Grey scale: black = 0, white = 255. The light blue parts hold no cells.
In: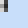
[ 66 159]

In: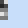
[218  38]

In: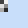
[241 224]

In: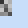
[176 111 198]

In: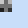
[182 113  30]

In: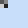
[138 209]

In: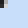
[176  45]
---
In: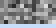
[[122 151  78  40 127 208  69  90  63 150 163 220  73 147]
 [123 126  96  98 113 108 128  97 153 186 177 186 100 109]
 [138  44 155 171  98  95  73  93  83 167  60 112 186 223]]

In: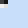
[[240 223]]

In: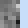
[[113 118 128 142 201]
 [138 126 136 118 110]
 [148 113 109 126  25]]

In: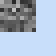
[[144 145 147 134 174 107  83  45  92]
 [152 126 100  77 123 104 102  87  69]
 [ 71  94  88  91  94  66  91 124 118]
 [129 103  61  87 111  65 127 139  61]]

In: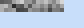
[[176 188 140  44  96  84 153  89 156 163 135 157 103 152 125 166]]

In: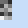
[[ 60 179 120]
 [ 52 119  66]]

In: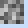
[[110 183 108  79 126  87]
 [188  96 136 183 116  71]
 [188  72 160 143  63 110]]

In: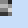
[[184 184 150]
 [ 53  53 114]]

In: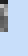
[[192 143]
 [110 183]
 [ 94 105]
 [128  94]]
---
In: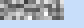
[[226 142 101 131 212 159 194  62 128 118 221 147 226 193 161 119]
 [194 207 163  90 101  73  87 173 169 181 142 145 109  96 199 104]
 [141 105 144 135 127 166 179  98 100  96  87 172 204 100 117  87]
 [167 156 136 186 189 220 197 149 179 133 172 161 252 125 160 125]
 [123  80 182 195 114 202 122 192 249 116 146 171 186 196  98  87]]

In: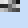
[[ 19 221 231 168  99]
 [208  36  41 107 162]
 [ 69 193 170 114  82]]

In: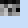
[[ 32  21   6  26   9]
 [110 162  96 176 133]
 [  3 142 185  45 129]
 [159 162 196 117 154]]

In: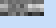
[[109 112 136 104 120 108 119 118 126 102 112]
 [217 183 177 124 103 138  88 144 212 187 203]
 [174 142 148 110 109 122 124 132 165 153 146]
 [ 41  71  66 110 129  79 130  83  40  69  68]]

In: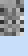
[[149 165 160 154 162  80]
 [117 132 151 153 155 113]
 [ 38  56 108 163 107 179]
 [150 102 109 134 108 161]
 [228 185 129 106 127 132]
 [ 75  45 105 179  62 190]
 [196 164 150 122 147 139]
 [ 44  68 133 174 122 154]
 [217 145 104 112  85 177]]

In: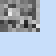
[[173 124 114 155 131 158 115 125 101  93]
 [165 148 181  83  70 143 142 136 159  95]
 [185 146 106 207 179 168 106 137 109  77]
 [175 142  79 234 170 184  91 101  67  83]
 [179 166 184 153 158 164 180 154 178  82]
 [166  61 109  52  71 116 198  42 163 192]
 [223  91  93 153  68 176 112  31 116  49]
 [ 81  95 100 143 169 135 145 154 117 177]]
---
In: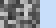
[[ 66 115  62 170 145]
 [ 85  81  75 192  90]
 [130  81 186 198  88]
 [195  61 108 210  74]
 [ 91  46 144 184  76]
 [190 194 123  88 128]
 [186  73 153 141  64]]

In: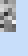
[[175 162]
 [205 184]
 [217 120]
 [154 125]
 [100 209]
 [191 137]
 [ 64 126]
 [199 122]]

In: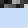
[[ 46  31 153  56]
 [ 26  91  28 205]]

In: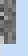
[[154 135]
 [101 126]
 [ 74  94]
 [172 111]
 [ 60 123]
 [125  93]
 [113 108]
 [ 80 109]
 [108 134]
 [186 129]
 [200 130]]

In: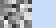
[[109 193 125 158]
 [124 113  87 209]
 [132 174 105 169]
 [136  71 156 222]
 [191 131 163 223]
 [128 116 186  99]
 [118 173 113 119]]

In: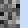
[[ 77  84 138]
 [136 128  13]
 [106 105  77]
 [ 23  73  85]
 [157  53 145]
 [ 35 163 192]
 [112 115  82]]

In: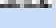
[[244 148 215 169 250  66 251]
 [ 68  61 102  97  99  78 135]]

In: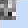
[[105 196]
 [183 220]
 [106 141]
 [ 73  33]
 [115  97]]
